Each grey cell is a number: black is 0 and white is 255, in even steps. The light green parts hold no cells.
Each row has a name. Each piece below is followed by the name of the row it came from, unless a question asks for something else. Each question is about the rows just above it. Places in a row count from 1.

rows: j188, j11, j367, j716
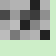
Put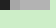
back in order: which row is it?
j188
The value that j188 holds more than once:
[179]
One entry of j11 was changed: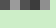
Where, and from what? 1, [72]
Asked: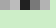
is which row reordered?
j716
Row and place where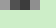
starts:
j11, 2
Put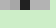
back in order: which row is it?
j188
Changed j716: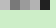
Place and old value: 3, [167]

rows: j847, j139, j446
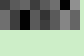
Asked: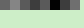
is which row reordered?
j446
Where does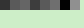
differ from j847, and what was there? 1, [61]

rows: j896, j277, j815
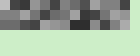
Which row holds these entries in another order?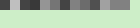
j896
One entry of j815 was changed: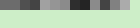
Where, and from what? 9, [46]
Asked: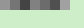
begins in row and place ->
j896, 4
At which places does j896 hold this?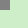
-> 7 11 12
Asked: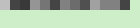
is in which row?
j896
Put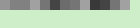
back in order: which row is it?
j277
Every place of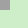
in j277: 3 8 12

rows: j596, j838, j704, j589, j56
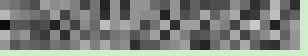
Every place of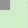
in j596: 7 12 14 15 18
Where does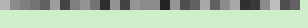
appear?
j838
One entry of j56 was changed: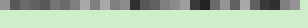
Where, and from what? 16, [87]
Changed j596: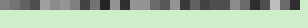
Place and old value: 28, [180]

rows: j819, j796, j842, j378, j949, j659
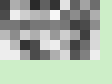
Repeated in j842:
[119]
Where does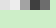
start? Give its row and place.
j949, 5
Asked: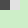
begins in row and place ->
j949, 4
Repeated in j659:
[237]

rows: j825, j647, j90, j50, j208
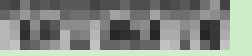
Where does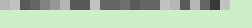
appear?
j208
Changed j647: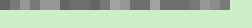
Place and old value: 17, [121]
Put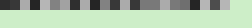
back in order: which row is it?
j50
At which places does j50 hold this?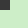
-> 5 14 22

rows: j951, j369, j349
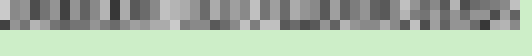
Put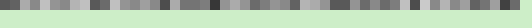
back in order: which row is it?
j951
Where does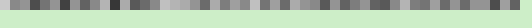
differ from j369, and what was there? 34, [159]
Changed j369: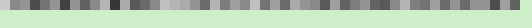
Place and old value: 22, [171]

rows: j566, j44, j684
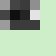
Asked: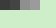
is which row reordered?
j566
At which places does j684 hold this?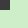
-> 2 3 4
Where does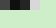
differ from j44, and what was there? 4, [228]

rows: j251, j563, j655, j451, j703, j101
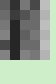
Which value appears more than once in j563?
[107]
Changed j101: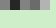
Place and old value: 4, [119]
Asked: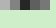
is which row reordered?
j451
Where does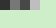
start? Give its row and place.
j251, 2

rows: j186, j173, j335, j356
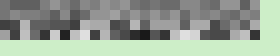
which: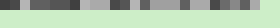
j335
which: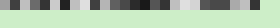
j356

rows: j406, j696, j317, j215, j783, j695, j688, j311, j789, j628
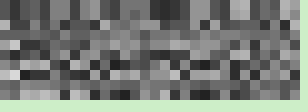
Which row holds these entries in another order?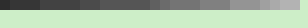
j406
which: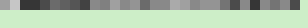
j783
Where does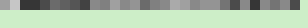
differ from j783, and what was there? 16, [137]
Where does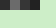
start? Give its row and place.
j628, 10
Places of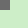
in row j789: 1 9 12 22 23 28
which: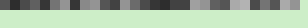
j695

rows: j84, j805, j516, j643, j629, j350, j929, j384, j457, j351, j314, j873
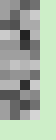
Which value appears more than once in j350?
[159]
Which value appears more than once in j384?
[148]
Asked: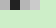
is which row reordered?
j643
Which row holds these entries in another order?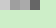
j805

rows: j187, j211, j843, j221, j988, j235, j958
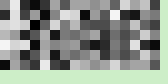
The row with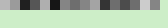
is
j235
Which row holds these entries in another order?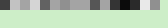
j187
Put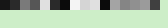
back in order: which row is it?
j988
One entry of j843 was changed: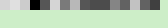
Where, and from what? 5, [98]

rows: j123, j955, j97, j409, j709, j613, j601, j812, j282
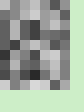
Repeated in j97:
[96]
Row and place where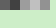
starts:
j97, 3

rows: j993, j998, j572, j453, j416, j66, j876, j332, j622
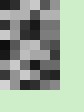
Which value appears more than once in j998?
[178]
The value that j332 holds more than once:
[147]
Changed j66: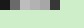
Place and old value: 4, [167]
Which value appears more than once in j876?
[106]
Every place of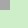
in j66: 4 5
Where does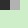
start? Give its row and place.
j993, 2

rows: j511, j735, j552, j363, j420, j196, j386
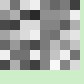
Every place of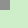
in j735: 1 5 6
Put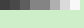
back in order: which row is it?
j386
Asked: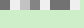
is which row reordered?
j196
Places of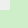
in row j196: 1 4 7

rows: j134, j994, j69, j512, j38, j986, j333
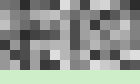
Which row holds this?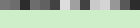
j134
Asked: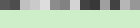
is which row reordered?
j333

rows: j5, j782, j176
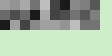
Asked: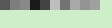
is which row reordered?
j5
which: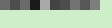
j782
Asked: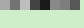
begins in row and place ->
j5, 3
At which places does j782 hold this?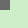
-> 1 3

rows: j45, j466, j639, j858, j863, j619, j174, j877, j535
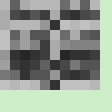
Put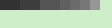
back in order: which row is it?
j877
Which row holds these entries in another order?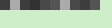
j466
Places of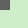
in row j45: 2 9
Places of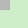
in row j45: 1 4 5 6 10

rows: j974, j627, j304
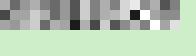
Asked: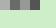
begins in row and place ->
j627, 5
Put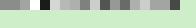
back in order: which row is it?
j627
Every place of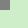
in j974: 5 10 12 18

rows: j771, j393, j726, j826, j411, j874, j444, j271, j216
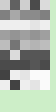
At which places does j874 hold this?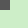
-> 1 3 4 5
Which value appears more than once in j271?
[250]
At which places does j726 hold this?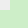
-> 1 2 3 5
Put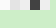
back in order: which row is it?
j216
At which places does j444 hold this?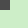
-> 1 2 3 5

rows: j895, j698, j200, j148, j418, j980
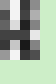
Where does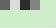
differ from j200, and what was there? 3, [34]
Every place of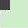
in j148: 1 2 3
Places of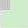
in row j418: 2
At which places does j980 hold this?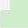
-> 2

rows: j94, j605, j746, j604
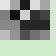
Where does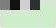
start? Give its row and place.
j605, 1
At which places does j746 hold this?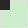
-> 3 4 5

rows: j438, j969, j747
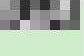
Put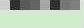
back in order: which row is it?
j438
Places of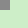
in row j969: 5
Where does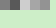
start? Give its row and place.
j747, 1
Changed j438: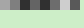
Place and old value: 6, [118]
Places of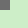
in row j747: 7
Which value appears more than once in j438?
[48]
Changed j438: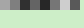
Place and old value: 5, [48]

